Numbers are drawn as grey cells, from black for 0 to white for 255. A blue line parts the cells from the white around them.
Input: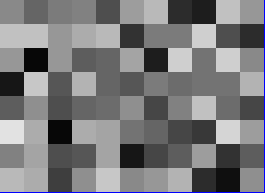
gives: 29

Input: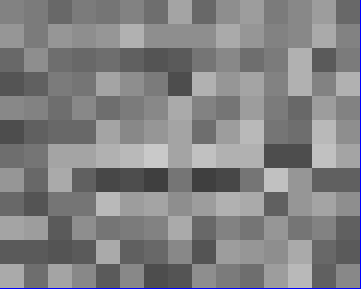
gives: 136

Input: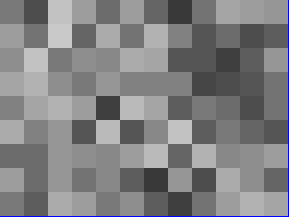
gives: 165

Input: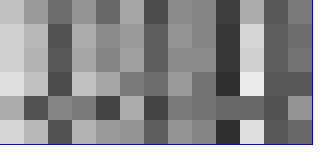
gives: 172

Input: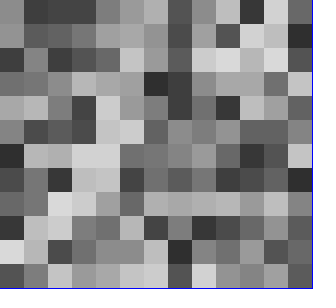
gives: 55

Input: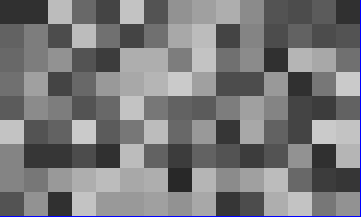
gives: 76

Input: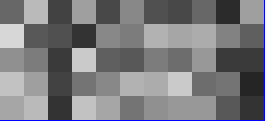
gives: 103
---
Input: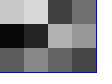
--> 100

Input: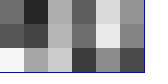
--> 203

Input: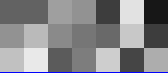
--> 91

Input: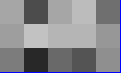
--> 105

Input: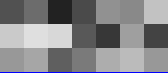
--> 95

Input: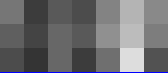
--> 103

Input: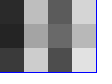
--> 77

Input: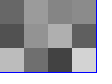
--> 66

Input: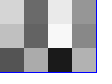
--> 26

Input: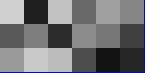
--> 188
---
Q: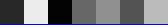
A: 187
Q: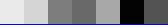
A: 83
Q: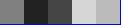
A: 187
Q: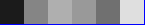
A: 223
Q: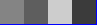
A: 59
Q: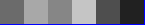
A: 33
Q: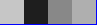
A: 175
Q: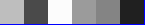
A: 32
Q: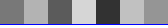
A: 149
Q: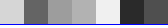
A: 79
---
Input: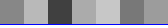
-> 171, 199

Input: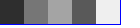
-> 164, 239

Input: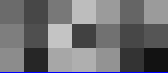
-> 65, 196

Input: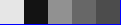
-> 145, 230

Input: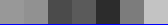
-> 90, 195

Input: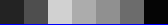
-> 172, 209

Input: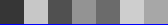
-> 147, 206

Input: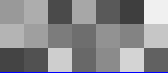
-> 110, 240
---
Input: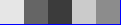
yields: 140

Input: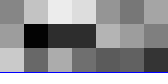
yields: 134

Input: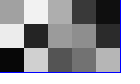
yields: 142

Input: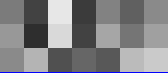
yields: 130

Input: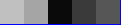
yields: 86

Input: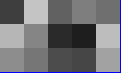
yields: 118

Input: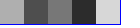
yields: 119

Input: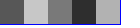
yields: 121
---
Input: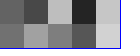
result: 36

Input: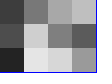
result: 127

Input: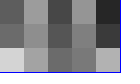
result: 127

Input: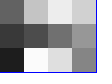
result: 112

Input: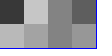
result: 131

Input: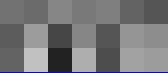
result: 149

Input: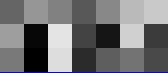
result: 208
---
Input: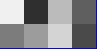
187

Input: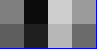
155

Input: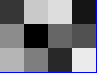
201

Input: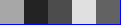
98

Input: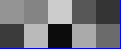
170

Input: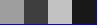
62

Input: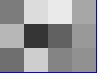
206

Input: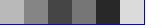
133

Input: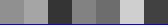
144
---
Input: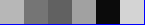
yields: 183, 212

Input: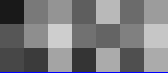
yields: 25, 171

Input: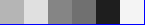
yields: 181, 244

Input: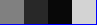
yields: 128, 211

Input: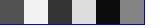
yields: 82, 132

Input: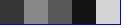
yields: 54, 212

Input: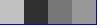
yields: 193, 152

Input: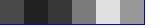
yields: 73, 152

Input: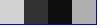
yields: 210, 175
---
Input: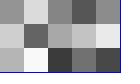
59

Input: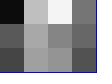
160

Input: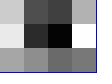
142

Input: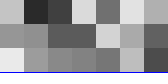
118

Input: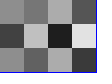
97

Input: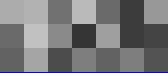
98
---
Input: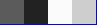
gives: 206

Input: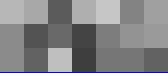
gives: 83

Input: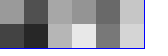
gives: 80

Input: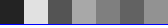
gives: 98

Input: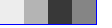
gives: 180

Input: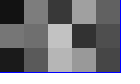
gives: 50
